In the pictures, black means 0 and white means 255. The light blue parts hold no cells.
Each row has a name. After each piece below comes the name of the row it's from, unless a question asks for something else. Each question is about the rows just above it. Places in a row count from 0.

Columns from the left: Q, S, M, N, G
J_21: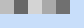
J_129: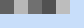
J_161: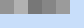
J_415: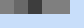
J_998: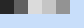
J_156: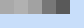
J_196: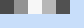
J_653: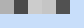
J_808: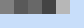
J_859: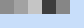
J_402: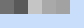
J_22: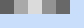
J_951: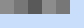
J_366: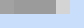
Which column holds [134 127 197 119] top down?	N
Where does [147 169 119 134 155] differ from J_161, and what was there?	1, [177]
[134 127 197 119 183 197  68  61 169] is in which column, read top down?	N
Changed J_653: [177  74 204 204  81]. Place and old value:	3, [197]

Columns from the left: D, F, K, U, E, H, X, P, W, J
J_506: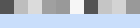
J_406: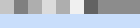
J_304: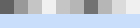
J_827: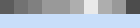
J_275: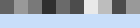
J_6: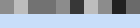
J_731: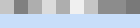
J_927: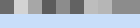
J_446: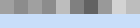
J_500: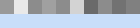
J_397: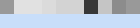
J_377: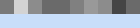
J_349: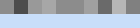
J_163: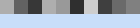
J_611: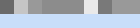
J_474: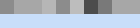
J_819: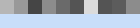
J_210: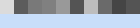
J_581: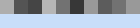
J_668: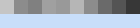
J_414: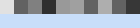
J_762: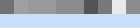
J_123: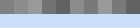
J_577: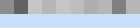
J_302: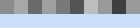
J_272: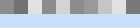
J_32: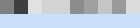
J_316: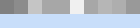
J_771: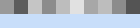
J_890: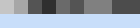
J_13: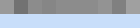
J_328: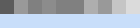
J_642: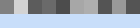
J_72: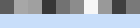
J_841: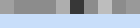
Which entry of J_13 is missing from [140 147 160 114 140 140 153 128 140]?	[134]
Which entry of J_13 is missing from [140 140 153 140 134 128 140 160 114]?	[147]
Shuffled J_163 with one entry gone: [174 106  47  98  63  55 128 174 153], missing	[205]
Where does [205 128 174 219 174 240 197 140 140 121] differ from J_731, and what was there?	0, [197]
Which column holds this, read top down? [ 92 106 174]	P

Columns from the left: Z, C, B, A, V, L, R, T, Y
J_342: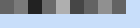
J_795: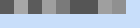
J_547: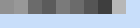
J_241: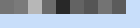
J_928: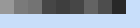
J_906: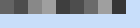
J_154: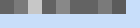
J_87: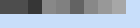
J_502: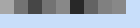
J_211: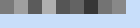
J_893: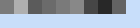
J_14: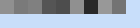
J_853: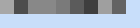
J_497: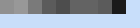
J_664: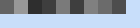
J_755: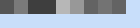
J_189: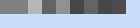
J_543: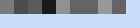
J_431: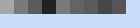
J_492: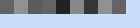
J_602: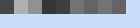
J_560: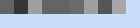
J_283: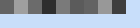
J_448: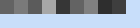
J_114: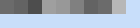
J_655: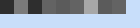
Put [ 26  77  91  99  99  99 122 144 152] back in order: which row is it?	J_543
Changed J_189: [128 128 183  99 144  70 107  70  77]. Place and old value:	6, [99]

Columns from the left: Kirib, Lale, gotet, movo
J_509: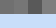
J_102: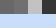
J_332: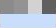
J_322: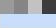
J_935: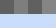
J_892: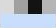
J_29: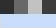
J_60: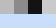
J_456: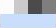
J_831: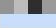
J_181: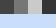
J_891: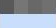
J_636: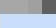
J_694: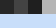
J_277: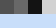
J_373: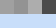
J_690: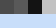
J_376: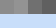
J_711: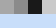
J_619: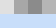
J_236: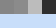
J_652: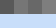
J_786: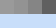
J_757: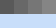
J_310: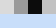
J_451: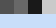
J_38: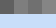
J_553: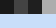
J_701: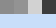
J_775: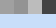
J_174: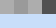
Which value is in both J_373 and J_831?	[147]
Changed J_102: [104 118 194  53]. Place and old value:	1, [112]

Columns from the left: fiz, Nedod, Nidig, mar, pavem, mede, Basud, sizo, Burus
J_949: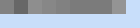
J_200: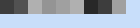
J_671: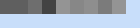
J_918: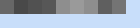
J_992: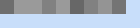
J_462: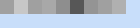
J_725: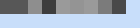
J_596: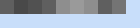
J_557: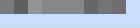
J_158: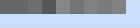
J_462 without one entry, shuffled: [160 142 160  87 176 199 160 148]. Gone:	[168]
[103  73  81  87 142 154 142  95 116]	J_918
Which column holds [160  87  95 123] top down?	fiz
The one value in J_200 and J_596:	[81]
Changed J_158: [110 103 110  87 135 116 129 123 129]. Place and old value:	0, [103]
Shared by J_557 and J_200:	[148]
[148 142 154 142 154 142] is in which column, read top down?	pavem

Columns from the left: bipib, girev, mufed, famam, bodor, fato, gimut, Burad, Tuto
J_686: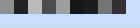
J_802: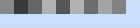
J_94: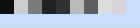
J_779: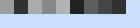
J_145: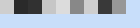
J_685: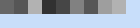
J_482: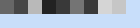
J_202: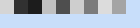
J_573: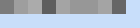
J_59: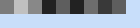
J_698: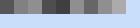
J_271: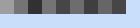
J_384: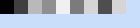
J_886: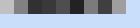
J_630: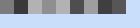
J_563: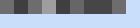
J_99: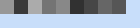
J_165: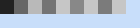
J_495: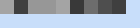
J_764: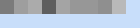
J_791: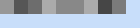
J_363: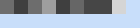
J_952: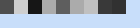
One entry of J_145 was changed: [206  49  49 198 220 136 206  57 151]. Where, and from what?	1, [42]
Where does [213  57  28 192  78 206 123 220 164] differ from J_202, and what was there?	1, [49]
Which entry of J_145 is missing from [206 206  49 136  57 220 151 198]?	[42]
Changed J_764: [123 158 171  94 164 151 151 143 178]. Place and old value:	8, [185]

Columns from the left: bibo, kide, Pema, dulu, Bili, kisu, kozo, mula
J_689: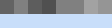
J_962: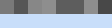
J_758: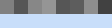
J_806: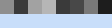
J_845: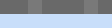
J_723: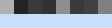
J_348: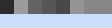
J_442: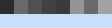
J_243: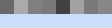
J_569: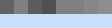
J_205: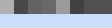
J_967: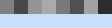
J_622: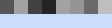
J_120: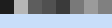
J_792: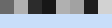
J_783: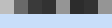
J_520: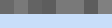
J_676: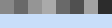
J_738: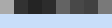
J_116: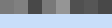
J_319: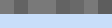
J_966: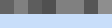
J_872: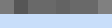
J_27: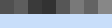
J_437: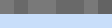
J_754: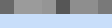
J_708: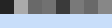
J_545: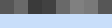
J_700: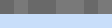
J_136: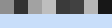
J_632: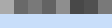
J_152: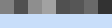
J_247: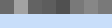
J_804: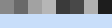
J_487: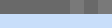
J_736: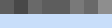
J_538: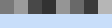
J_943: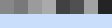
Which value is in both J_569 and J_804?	[135]
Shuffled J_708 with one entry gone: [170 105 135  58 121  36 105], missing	[113]

